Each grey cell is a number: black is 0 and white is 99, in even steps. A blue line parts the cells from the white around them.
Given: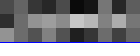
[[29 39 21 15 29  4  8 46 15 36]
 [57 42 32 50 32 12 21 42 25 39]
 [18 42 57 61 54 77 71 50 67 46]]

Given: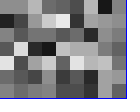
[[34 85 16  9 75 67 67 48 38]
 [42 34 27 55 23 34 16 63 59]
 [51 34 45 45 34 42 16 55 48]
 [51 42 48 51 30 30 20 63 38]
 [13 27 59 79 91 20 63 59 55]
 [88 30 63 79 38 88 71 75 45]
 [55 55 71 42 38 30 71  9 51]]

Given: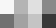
[[44 63 76 22]
 [96 70 87 53]]

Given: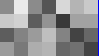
[[78 81 36 57 22 63 63]
 [54 91 54 33 84 70 78]
 [36 51 60 74 51 26 40]
 [60 47 67 70 40 44 26]]

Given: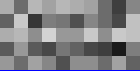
[[38 78 21 49 46 31 52 42 28 75]
 [35 59 35 28 46 38 28 24 10 49]
 [67 71 55 82 59 59 78 55 78 75]
 [59 42 63 52 31 55 55 42 63 38]
 [67 42 71 63 71 67 63 42 24 52]]

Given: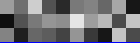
[[51 12 40 36 26 58 22  9 76 29]
 [ 6 32 47 58 55 89 61 72 29 76]
 [61 43 80 32 16 47 51 40 65  9]]
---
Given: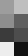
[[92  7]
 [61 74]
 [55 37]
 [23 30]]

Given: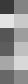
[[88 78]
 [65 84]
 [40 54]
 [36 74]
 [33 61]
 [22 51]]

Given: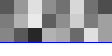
[[52 34 15 69 65 41 87 62]
 [48 69 91 37 55 80 48 62]
 [34 59 87 55 44 84 44 30]]

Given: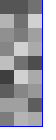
[[74 44 30]
 [70 44 81]
 [62 62 36]
 [56 48 62]
 [52 81 66]
 [48 70 66]
 [36 52 59]
 [33 33 44]
 [24 81 66]]

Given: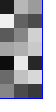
[[93 38 29]
 [64 68 78]
 [52 29 22]
 [41 75 84]
 [35 52 81]
 [11 71 60]
 [ 5 90 15]]

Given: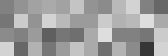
[[82 40 69 46 60 76 66 43 69 54 21 82]
 [54 50 60 37 46 43 66 86 50 50 46 79]
 [50 57 63 66 63 76 57 54 72 82 50 40]
 [46 79 57 82 72 60 60 79 69 72 86 66]]

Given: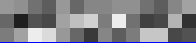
[[59 56 44 36 59 40 52 52 56 56 44 36 52 63]
 [48 63 92 85 59 40 22 52 36 48 77 77 28 32]
 [40 12 32 28 63 74 81 48 92 44 25 28 70 19]]
